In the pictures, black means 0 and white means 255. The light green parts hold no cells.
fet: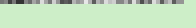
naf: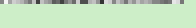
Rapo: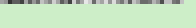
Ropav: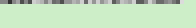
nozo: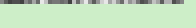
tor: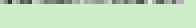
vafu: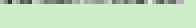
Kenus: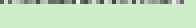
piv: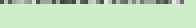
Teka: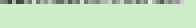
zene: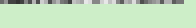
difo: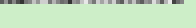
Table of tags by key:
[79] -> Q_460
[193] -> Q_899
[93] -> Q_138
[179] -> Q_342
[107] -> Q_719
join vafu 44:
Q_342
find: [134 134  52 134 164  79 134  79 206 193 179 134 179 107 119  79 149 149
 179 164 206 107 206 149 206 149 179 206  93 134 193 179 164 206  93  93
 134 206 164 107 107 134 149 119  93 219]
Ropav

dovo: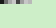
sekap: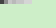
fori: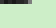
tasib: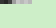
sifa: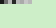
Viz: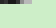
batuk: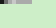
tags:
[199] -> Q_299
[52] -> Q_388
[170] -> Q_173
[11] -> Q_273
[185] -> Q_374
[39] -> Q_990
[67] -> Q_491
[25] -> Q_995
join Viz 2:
Q_995
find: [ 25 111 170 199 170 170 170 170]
batuk

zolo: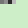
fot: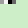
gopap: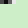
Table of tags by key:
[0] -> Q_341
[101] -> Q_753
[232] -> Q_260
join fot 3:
Q_753
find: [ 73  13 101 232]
gopap
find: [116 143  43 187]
zolo
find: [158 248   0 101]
fot

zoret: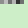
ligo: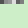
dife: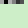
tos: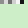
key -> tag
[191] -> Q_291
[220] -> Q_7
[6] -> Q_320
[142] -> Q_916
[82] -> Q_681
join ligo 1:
Q_916
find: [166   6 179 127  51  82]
dife

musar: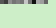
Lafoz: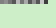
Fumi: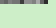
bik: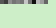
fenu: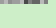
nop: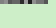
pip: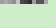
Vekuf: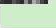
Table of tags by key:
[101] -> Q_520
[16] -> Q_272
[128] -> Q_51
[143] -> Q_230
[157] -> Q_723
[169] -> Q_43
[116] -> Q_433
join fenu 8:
Q_520
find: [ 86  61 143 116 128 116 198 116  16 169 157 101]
musar
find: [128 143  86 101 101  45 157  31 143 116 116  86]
nop
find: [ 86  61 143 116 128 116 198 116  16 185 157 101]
bik

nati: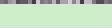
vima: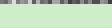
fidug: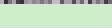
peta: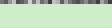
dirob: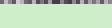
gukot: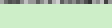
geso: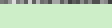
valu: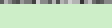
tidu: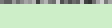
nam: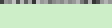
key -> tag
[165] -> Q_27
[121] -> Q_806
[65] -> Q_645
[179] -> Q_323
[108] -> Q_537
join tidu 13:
Q_537
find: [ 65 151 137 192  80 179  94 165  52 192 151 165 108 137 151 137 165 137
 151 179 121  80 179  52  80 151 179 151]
nam
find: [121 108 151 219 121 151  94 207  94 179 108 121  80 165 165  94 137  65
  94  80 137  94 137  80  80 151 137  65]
geso
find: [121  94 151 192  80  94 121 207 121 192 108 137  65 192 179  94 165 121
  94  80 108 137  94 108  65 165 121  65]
peta

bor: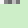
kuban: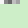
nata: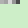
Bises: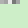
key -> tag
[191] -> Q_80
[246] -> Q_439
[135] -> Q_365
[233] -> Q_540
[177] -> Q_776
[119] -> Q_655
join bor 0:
Q_439
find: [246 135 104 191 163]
kuban
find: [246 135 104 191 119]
bor

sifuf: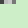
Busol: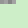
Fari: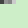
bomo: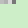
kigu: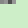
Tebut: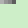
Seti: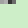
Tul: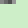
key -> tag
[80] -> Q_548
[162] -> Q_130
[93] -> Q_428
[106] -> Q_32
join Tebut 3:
Q_428
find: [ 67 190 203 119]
sifuf
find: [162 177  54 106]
Seti
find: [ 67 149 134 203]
Fari
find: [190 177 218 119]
bomo
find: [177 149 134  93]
Tebut

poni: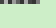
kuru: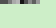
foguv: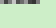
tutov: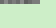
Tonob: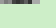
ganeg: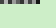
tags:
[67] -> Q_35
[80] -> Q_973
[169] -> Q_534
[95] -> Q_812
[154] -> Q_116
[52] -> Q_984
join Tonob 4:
Q_984
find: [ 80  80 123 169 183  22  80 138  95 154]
kuru

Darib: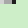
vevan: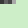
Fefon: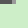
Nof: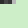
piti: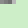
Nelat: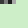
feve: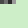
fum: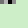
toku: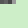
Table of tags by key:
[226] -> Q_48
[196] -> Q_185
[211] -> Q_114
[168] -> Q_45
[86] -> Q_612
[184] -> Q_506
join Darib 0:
Q_114
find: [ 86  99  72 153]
toku
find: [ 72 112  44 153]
feve
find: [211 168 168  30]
Darib
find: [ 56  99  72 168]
vevan

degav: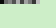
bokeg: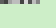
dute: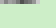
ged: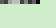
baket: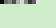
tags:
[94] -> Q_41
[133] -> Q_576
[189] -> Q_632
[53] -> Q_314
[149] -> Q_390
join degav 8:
Q_314
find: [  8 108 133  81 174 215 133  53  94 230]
baket

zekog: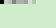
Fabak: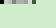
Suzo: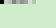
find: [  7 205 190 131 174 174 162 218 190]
zekog
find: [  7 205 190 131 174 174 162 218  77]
Fabak

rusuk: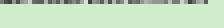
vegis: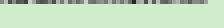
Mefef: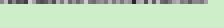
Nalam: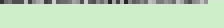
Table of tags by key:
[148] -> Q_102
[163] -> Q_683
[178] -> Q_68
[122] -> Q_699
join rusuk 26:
Q_68
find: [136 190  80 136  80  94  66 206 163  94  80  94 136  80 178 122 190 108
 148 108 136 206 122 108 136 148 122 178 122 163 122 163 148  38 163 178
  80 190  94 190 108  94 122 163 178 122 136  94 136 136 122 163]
Mefef
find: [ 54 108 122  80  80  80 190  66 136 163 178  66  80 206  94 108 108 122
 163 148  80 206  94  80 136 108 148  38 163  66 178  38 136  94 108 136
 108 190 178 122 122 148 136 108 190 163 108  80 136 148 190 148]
Nalam
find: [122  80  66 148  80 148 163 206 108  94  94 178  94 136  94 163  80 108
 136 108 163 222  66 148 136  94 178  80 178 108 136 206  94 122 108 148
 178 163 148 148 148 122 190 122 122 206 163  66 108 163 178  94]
rusuk

